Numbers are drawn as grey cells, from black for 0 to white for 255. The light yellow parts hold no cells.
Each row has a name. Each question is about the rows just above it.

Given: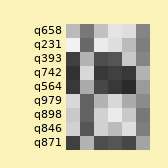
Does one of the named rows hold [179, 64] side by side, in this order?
no
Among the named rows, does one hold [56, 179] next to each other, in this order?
yes
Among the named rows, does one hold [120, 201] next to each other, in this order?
no
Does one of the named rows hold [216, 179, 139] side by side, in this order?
no
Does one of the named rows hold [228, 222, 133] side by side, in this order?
yes

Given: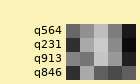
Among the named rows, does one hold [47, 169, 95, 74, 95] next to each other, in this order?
yes
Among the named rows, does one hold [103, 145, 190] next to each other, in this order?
yes
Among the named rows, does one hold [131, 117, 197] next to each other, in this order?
yes
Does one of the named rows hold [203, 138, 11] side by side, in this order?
yes
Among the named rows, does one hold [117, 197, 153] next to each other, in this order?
yes
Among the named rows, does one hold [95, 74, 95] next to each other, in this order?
yes

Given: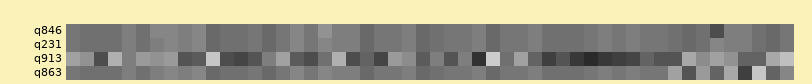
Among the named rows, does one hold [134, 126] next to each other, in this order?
yes
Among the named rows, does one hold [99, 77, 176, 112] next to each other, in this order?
no
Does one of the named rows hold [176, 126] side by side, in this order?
yes
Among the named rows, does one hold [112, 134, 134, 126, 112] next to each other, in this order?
no
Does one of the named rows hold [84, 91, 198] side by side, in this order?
yes
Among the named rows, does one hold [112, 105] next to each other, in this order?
yes

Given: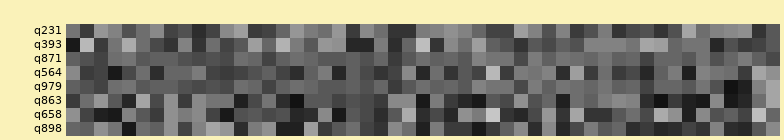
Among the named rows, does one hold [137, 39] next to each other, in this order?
yes
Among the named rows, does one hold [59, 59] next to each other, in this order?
yes
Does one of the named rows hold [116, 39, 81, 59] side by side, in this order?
yes
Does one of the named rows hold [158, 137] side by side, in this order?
no
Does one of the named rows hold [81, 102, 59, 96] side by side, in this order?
no

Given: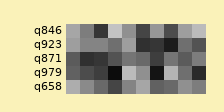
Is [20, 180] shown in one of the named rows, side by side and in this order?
yes
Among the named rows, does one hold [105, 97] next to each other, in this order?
no

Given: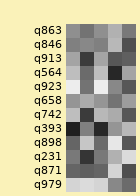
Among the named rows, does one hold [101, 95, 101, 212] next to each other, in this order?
yes
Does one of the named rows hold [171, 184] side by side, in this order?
no
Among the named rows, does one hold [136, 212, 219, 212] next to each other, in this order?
no

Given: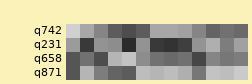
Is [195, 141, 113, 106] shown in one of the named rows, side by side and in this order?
yes
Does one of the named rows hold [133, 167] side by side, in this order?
no
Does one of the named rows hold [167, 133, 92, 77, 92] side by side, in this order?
yes
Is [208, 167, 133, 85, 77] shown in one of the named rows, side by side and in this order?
no
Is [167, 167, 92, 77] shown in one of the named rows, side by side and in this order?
no

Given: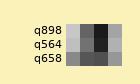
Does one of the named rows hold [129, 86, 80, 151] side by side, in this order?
no
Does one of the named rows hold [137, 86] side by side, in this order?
yes
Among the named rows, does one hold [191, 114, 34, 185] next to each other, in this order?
no

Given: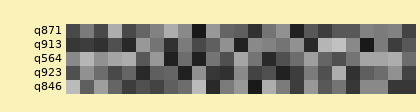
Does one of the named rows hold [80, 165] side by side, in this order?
yes
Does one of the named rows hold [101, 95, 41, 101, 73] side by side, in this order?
no

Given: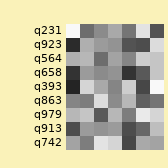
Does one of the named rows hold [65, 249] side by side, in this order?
no
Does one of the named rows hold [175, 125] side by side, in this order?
no
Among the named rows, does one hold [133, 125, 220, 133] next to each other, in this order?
no
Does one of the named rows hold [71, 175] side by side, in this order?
no
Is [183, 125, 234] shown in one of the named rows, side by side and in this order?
yes

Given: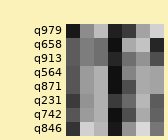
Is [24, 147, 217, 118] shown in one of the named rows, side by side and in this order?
yes
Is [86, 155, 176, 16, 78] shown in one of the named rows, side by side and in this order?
yes
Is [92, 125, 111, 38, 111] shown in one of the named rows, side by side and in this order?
yes
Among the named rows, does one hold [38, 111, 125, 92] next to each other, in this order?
no
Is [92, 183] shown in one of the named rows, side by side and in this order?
no
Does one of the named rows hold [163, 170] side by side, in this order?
no
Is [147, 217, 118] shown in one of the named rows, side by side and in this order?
yes

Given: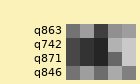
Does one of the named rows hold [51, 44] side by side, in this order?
no
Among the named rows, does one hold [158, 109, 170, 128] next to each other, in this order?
yes
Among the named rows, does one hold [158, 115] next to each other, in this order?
no
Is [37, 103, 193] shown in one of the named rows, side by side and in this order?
no

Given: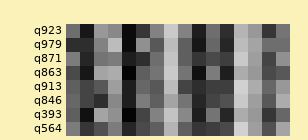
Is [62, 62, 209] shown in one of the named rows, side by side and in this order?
yes
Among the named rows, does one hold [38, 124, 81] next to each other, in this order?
no
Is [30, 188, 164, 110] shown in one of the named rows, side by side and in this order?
no
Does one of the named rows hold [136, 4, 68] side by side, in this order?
no
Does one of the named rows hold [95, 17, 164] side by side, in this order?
yes

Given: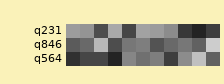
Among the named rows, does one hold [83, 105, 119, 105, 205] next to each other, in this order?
no
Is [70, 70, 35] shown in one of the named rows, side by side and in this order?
yes
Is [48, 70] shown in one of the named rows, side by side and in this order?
yes
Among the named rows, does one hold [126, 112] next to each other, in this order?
no

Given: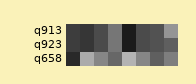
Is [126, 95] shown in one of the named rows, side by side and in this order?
no
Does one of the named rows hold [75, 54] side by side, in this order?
no
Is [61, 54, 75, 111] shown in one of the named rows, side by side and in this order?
no

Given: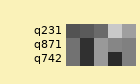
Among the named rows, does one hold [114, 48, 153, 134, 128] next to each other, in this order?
yes
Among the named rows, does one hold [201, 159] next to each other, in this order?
yes
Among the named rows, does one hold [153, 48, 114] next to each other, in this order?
no
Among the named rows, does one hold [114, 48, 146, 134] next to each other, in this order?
no

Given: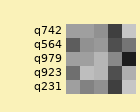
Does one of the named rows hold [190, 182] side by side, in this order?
yes
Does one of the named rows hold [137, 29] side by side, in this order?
yes

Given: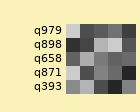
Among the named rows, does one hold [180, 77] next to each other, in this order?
yes
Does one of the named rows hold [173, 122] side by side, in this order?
yes

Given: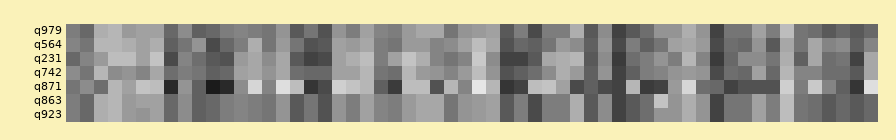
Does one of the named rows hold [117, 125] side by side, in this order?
no
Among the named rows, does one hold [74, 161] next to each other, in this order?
yes
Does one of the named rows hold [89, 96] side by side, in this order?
no
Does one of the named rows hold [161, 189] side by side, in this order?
yes
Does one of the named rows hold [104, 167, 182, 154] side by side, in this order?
no
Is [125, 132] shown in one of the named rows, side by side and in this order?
yes
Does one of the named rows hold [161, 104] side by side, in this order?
yes

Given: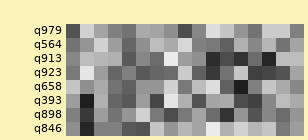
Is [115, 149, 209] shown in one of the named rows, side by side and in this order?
yes
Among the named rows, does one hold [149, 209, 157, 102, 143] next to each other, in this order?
yes

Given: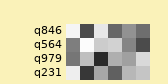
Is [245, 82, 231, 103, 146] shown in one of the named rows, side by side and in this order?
no
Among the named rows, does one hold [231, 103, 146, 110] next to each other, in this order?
yes
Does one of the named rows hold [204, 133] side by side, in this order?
no
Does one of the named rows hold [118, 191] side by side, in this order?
yes
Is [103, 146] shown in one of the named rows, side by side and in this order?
yes

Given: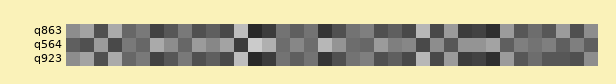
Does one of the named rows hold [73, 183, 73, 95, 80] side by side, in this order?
no
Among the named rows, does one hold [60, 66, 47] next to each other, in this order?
yes
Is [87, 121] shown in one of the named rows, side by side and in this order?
yes
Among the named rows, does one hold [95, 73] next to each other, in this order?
yes

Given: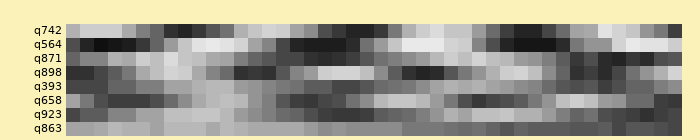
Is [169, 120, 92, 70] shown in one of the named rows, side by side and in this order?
no
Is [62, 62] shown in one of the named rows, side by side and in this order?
yes

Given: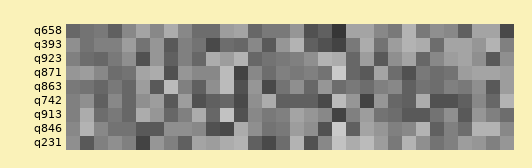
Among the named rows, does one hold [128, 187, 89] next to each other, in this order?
no
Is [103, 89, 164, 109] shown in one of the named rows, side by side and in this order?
yes
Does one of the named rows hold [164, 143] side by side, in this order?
yes
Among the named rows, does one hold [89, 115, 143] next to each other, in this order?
yes
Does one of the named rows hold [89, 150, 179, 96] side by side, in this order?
yes

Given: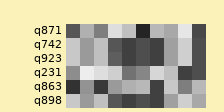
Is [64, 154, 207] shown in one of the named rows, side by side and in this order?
no
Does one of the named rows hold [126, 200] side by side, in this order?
no
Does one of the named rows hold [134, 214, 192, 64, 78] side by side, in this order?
yes
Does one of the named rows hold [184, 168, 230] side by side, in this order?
yes

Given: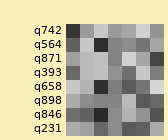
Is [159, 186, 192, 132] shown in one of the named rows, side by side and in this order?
yes
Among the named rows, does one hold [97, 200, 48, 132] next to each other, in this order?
yes
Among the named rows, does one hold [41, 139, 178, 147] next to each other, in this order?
yes
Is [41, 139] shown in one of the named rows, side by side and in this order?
yes

